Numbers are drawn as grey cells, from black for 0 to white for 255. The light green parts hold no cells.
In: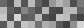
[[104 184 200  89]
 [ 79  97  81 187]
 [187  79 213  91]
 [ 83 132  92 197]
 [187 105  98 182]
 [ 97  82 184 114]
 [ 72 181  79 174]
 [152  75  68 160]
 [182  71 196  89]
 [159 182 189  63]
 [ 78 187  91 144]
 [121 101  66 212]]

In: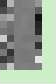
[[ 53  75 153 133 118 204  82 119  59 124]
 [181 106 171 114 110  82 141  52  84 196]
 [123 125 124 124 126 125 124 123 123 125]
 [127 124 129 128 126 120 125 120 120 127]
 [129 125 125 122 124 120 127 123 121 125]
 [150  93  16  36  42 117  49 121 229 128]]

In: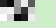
[[ 33 234 253]
 [ 10 241 208]
 [156 145   8]
 [233  48  25]
 [ 91 209 237]]

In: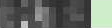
[[ 78  91  90  88]
 [ 68  87  73  98]
 [ 50  65  64  66]
 [ 98  64  84 191]
 [ 69  66  74  78]
 [114 141 154  81]
 [ 62 122 111 113]
 [ 54  74  79  77]
 [ 48  49  51  51]
 [ 55  72  60  64]
 [ 73  77  87  67]
 [ 69  65  87  60]
 [ 53  52  55  57]]

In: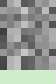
[[ 87 159 112 149  64  83  92 151  73  68]
 [165 148 131 129 175 167 144 126 178 180]
 [188 152 104 156 179 186 117 154 191 195]
 [ 90 199 144 191 117  90 138 198  91  89]
 [100 141 123 157 124 105  96 165  99 101]
 [159 118 139  95 130 156 144  94 144 140]
 [145 188 132 157 157 146 144 160 128 135]
 [177  89 153  84 172 174 162  80 172 163]]

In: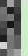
[[ 61 117 108  77  59  28 210  78]
 [161  31 119  23 133 117 117 134]
 [ 77  62  46  62  62  96  96 162]]
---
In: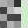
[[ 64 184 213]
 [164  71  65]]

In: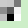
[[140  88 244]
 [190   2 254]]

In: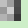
[[152 206  72]
 [178 157  56]]

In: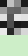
[[154 102  98]
 [224  86 230]]

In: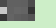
[[200  98 102]
 [ 54 100  94]]

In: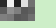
[[ 93 145 127]
 [127 121  88]]

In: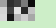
[[212  66 226]
 [217  22 179]]
